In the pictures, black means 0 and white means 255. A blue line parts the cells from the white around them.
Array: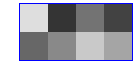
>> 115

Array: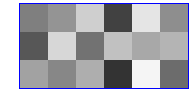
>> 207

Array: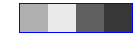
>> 95

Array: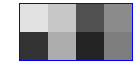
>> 80

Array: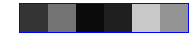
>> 11

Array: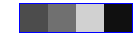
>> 209
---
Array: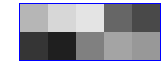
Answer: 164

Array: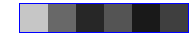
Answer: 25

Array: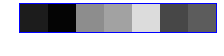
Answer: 71

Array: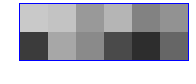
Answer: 45

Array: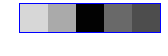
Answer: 105

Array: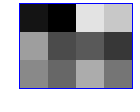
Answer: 172
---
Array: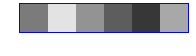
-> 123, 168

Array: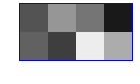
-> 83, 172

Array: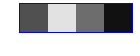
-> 80, 17

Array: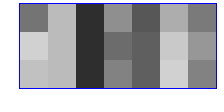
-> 116, 130

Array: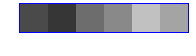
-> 74, 164

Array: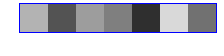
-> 179, 113
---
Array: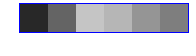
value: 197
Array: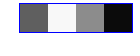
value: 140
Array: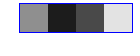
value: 73
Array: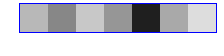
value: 200
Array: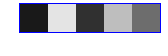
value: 48
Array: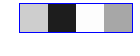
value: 253
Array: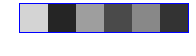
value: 158
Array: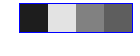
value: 129
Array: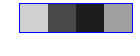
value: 29
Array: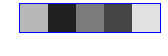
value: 123
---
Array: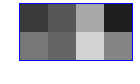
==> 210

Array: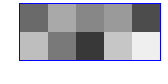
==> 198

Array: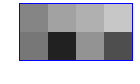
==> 147

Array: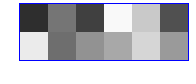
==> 214

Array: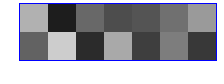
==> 125

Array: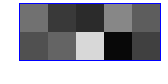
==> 8

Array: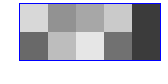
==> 113

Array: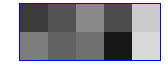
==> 23
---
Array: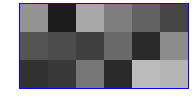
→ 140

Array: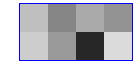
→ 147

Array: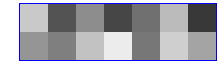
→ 56

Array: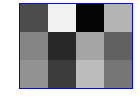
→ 97

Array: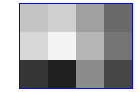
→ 117

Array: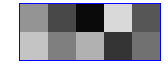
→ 86
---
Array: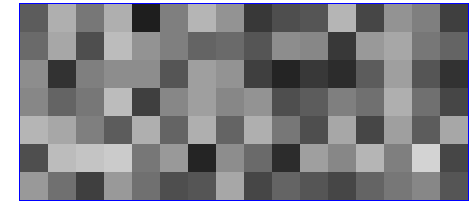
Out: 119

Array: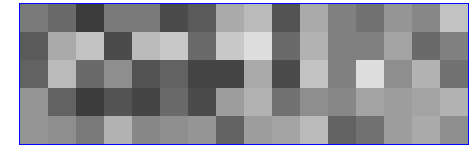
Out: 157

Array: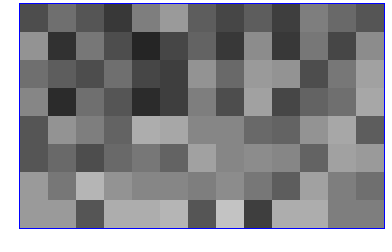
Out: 173

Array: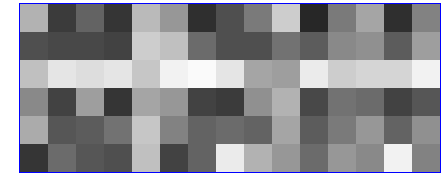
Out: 137

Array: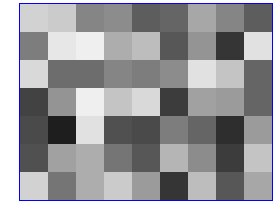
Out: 189

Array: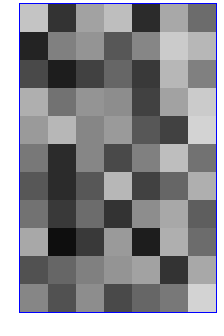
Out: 102

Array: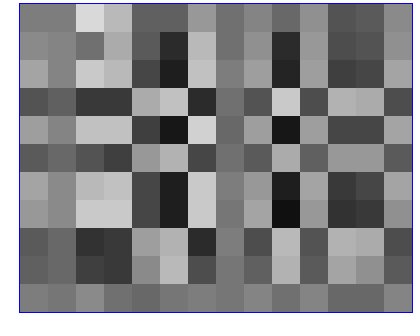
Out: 104

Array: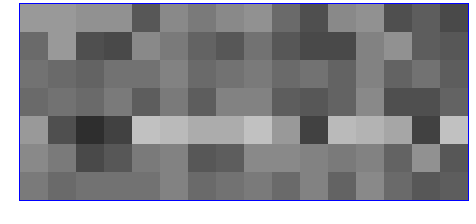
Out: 106
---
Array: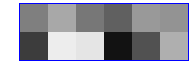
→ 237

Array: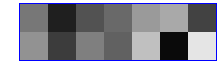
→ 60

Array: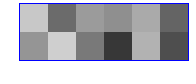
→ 207

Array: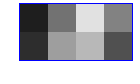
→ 158

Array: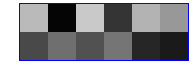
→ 111

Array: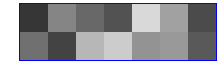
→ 67

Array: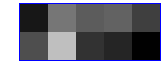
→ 191
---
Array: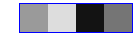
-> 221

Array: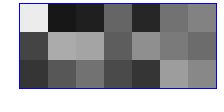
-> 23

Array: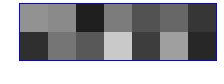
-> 138

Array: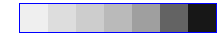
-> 221

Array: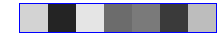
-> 36

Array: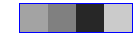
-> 128

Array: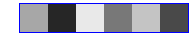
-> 38

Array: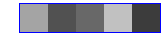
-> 81

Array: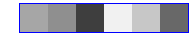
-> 143

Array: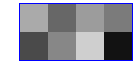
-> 103
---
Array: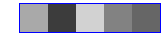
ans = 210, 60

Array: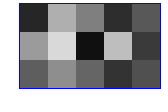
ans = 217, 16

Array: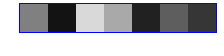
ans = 217, 19

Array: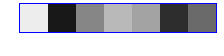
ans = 237, 24

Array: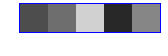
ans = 209, 40

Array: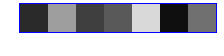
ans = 217, 15

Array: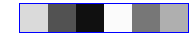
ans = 251, 16

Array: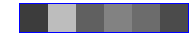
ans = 189, 60
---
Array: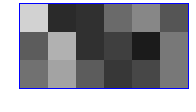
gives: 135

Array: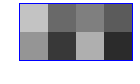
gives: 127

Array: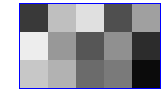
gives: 79

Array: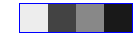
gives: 136

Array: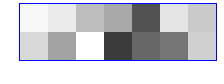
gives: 229

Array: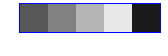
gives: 232

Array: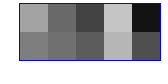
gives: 197

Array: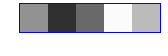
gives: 251
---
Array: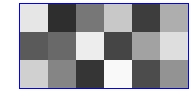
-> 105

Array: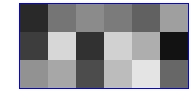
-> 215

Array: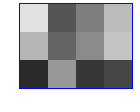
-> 101

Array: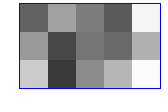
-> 72

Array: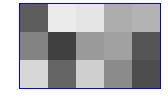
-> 64

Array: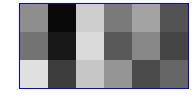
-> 24

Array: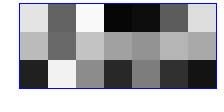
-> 105

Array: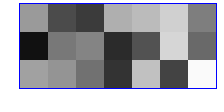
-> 120

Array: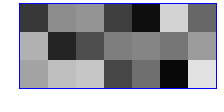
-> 35

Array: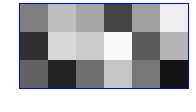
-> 216
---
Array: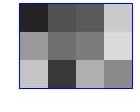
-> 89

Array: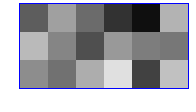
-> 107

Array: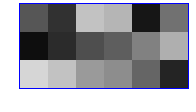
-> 194

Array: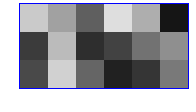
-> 95

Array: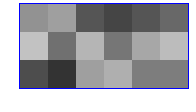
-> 85

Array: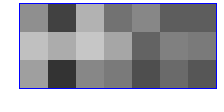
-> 178

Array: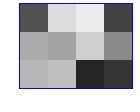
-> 236
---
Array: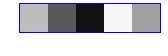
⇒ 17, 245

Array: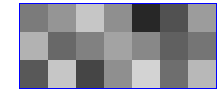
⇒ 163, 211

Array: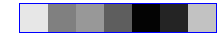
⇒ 94, 231

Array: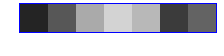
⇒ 211, 211

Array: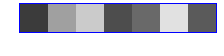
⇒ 77, 225

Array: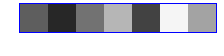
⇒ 182, 245

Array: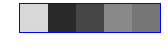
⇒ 70, 216

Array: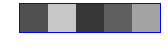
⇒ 54, 200

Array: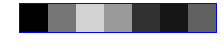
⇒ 154, 211

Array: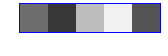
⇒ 189, 241
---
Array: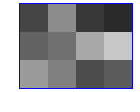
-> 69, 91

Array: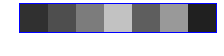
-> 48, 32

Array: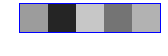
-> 156, 178

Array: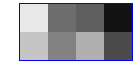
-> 232, 74

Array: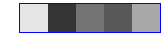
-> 230, 169

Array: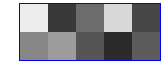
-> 237, 92

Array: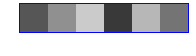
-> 86, 116

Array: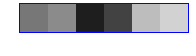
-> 119, 210

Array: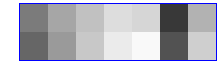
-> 123, 207
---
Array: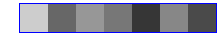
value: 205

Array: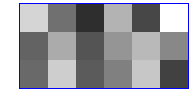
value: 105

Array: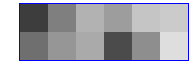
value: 111

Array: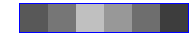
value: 88

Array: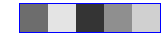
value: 109

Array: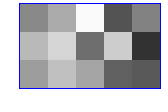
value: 157
